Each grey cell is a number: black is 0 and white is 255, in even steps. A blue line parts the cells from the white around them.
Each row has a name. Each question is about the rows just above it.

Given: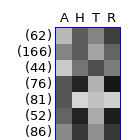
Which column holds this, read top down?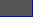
A
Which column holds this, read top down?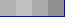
T
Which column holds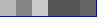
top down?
A
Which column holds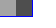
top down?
T
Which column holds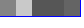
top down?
A
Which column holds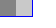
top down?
A
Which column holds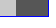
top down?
A

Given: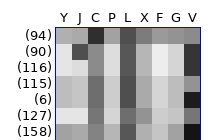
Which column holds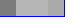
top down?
X
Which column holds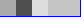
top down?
J
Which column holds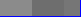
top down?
C
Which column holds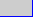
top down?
P
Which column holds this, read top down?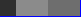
C
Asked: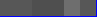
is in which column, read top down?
L

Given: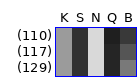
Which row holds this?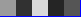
(117)
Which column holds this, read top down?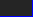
Q
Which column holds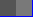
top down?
B
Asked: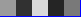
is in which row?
(129)

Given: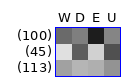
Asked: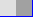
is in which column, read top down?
W
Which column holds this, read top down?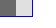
W
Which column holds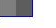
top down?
D

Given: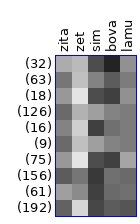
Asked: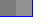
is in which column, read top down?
lamu
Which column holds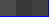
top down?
sim

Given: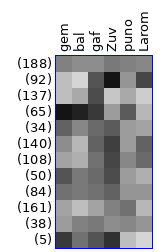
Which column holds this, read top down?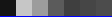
Zuv
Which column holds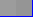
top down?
puno
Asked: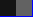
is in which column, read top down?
gem
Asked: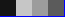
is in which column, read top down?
Zuv
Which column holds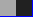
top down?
bal
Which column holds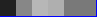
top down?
bal
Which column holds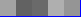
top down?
Larom

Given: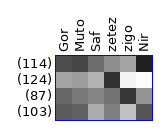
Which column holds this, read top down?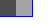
Gor
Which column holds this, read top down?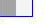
zigo
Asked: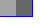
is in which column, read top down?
Gor
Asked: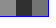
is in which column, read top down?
zetez
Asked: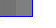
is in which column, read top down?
zetez

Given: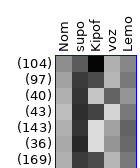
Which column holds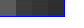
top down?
supo
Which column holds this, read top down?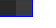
supo

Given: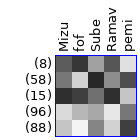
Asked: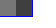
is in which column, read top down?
pemi
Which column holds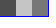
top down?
pemi
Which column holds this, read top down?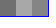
Sube
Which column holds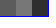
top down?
Mizu
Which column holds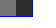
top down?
Mizu
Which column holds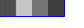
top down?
pemi

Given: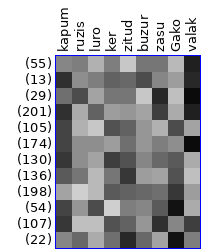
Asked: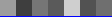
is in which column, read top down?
ker
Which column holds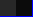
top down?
valak
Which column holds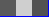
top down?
ker
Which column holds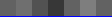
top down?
zitud
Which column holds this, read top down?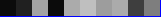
valak

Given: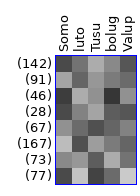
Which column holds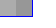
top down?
Tusu
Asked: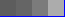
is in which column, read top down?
bolug
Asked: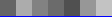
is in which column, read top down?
luto
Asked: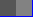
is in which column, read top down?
Valup
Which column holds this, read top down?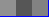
Valup
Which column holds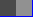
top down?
Somo

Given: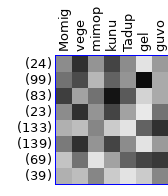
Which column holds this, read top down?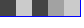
kunu
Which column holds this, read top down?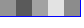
Tadup
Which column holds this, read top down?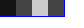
kunu
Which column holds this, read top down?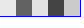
gel
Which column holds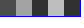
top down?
vege
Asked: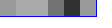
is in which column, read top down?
guvo
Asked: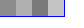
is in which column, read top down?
Momig

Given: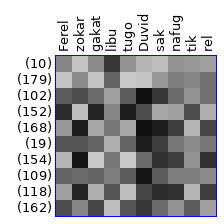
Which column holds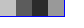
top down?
Ferel
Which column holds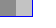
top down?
gakat
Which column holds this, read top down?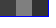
nafug
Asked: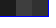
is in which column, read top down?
sak
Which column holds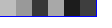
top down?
sak
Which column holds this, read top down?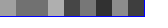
rel

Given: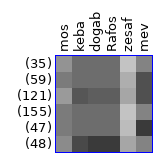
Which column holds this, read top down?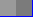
mos
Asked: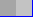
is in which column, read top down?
zesaf
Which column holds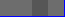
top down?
keba

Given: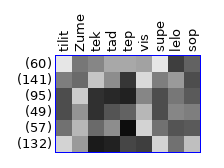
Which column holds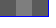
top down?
sop
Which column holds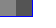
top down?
lelo
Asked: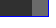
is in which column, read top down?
tek
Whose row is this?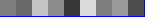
(141)
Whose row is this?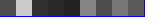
(95)

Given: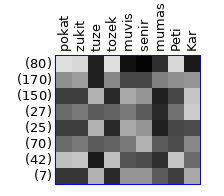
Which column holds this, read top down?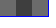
pokat
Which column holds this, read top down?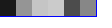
Kar
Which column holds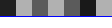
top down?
tuze

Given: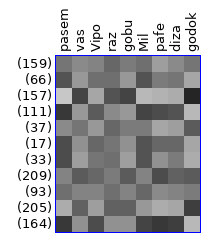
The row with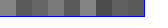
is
(209)
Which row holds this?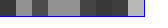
(164)
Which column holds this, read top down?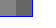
Mil
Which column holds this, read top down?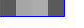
godok
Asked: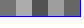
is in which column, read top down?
diza
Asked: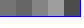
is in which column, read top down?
Vipo
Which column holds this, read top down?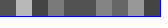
Mil

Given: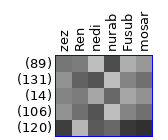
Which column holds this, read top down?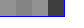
zez
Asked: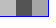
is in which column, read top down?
nedi
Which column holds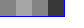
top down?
Fusub
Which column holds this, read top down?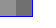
mosar
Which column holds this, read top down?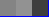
zez
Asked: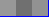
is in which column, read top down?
mosar
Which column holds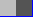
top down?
nedi

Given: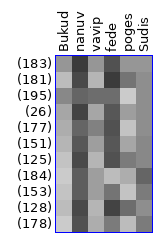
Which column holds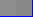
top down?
Sudis
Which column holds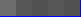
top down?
fede

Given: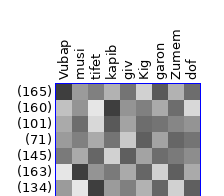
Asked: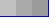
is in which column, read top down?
Vubap
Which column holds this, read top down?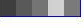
kapib
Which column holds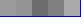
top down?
musi
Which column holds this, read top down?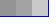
giv

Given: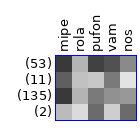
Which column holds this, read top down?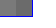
pufon
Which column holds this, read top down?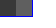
mipe

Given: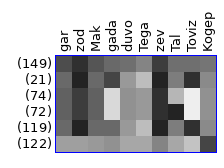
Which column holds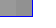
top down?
duvo
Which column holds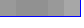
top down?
duvo
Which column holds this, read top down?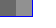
gada

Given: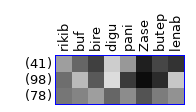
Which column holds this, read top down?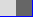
digu
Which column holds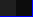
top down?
Zase
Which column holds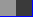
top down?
pani

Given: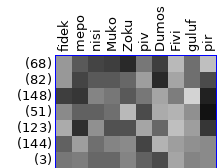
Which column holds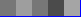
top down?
piv
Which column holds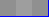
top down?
guluf

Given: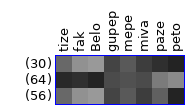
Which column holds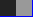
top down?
Belo
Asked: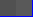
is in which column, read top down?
mepe
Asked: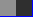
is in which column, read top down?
fak
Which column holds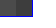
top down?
miva
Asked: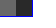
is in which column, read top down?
tize

